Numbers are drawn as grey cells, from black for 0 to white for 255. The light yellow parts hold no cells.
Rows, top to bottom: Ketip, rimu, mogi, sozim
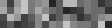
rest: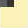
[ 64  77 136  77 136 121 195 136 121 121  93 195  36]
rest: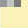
[136 151  36  93 183 183 107 121 107  52  77]
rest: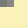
[151  36  93 183 183 107 121 107  52  77]
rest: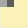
[167 195 121 167 136 107  93  36  52  64 121 107 107  52]
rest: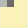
[121 107  52  77]

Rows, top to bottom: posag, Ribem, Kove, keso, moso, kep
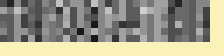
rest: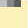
[ 79 105 119  51 176  79 148 119  37 134 192 105 161  92  92 208 176 161
 148  51 105 105  92 134  65]
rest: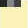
[105  79 134 105 192 105 148 148  79 192 134  65 105 161  92 119 148 119
 161 161  79  37 105  92 134 134]
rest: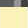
[105  79 134 161 105 161  79 148  92  79 134 161 148 161  92  92 148 119
 161 119  79 105 105  92 148  65]
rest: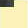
[ 65 148 119 161 148  79 176 105  92 119  51]
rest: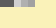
[148  51 105 105  92 134  65]
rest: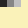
[105 161  92  92 208 176 161 148  51 105 105  92 134  65]
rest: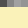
[161  92  92 148 119 161 119  79 105 105  92 148  65]

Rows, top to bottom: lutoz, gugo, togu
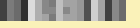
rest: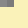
[191 163 163 151  80 207 163  64 136 107]
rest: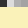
[123 191 163 163 151  80 207 163  64 136 107]

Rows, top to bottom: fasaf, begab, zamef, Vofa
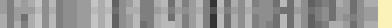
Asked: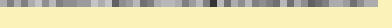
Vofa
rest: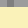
[156 184 142 172 127 142 142 156 156 184 172 184 112 142 172 172 127 127
 156 172 127 156 142 156 172 127  82 172 127 156 142 172 142 142 142 127
 112 112 156 142 112 127 142 112 156 156 112 142 156 156]

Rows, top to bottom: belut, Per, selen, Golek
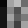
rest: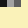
[122]
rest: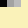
[108]
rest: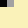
[187 108]
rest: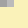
[108]
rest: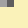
[122]
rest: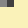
[162]

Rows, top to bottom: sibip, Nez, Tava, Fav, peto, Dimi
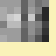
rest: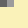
[128  39]
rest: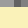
[83 39]
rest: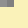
[67]

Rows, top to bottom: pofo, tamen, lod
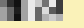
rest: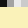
[115 234  61]
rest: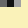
[234 103 177 203 177]
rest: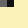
[162 234 103 177 203 177]
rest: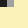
[234 103 219  91  61]
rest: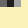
[234 103 219  91  61]
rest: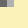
[203 177]

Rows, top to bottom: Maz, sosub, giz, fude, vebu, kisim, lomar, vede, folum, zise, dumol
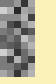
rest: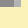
[66]
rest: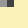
[92]

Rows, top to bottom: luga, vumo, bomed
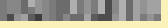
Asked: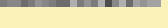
vumo
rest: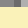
[147 135 123 108 108 175 123 147 123 175  77 135 175 108 162 147 162 162]
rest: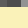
[175 108 162 123 147 123]

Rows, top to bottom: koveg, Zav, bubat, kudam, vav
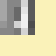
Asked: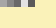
Zav
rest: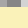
[90]
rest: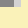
[90]
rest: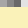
[90]
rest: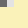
[90]
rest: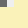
[90]
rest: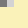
[90]

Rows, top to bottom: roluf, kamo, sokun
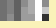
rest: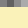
[254 140]
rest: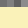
[171 254 140]
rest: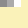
[140]
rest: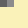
[171 254 140]
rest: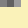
[171 254 198]
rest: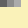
[254 140]

